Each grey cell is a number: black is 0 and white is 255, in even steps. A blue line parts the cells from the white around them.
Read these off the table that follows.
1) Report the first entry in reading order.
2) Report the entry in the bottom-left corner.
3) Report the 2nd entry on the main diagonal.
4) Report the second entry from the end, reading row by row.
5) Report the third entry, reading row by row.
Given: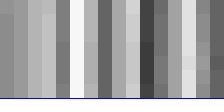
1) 147
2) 140
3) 154
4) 140
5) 180

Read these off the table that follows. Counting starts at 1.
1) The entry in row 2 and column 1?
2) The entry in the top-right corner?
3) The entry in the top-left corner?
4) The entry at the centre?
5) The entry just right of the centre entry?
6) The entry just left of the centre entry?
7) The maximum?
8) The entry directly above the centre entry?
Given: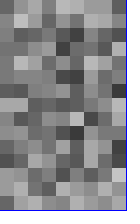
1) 133
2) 94
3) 102
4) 88
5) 94
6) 102
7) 197
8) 147

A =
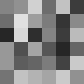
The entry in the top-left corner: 132
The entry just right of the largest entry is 158
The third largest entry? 209
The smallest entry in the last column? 60
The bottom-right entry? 145
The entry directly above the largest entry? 145
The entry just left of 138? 53
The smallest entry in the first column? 38
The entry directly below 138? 187
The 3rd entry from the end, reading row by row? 165
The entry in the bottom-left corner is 116

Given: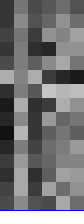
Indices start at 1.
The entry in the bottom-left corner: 75
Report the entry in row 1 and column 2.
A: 117
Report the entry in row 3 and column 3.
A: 60
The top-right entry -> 82
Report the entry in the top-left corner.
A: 54
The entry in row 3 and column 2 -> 117
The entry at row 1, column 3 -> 75
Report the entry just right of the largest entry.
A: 181
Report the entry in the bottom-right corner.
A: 109
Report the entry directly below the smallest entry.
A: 39
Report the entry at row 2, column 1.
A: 54
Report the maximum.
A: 196
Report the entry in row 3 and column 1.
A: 67
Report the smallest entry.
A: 18
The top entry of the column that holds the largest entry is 88
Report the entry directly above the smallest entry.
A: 39
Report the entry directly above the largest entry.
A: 60

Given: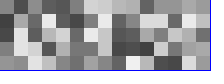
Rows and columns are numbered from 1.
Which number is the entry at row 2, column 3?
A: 105
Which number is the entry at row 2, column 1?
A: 65
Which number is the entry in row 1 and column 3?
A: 141
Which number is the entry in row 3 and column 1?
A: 72
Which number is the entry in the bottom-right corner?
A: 155
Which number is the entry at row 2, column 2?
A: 169
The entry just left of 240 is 99
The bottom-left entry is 149
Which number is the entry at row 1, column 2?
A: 78
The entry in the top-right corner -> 155
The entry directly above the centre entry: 234
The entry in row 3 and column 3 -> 93
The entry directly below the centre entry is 199
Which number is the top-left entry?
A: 134
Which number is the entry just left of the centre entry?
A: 234
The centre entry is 199
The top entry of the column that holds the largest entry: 177

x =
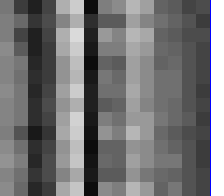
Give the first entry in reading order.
119
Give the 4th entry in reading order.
68
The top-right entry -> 76
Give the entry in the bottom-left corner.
139
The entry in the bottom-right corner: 68
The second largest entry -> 210
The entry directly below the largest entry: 204
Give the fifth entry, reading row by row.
175
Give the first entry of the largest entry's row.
126
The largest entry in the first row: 204
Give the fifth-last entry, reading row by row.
153
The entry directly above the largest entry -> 175
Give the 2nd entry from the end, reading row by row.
83
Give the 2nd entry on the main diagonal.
105
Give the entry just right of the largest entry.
32
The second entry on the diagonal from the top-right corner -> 83
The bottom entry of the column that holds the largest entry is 197

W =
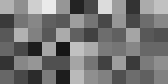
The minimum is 22
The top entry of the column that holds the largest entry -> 234
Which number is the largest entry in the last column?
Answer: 193
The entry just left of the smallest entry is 165
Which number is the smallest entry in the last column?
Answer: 80
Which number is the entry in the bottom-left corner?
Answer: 103
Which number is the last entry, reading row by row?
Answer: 129
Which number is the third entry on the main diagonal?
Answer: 129
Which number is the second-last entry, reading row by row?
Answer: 96
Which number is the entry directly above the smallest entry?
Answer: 171
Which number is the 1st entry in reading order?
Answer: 178
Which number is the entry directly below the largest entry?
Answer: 96
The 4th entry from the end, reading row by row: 80
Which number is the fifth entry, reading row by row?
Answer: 150
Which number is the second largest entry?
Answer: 220
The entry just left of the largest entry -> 207
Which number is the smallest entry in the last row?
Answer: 29

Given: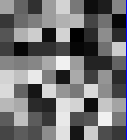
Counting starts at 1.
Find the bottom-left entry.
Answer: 69
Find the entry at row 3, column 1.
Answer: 85
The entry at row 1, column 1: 164
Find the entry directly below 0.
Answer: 6
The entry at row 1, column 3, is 48
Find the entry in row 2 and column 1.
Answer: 55
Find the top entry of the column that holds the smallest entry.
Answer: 120
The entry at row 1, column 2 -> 99
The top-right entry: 134
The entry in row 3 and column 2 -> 177
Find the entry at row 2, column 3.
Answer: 126
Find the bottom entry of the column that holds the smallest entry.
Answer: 21
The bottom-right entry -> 55
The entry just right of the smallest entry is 42
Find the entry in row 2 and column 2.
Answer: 107
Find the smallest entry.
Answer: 0
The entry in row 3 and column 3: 205

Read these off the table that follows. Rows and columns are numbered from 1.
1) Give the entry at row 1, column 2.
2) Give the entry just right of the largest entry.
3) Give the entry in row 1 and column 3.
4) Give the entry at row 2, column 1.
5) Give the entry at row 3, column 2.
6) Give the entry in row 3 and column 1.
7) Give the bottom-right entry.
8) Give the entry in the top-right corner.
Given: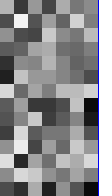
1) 56
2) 83
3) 152
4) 76
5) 76
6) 145
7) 10
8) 139

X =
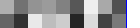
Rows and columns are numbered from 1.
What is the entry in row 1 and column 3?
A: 147
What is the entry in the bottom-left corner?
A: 101
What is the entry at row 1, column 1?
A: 175
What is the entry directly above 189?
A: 155
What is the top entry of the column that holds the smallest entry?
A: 87

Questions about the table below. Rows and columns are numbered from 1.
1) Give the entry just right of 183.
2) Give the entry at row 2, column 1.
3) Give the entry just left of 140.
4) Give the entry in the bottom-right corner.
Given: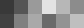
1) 140
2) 65
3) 183
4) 191
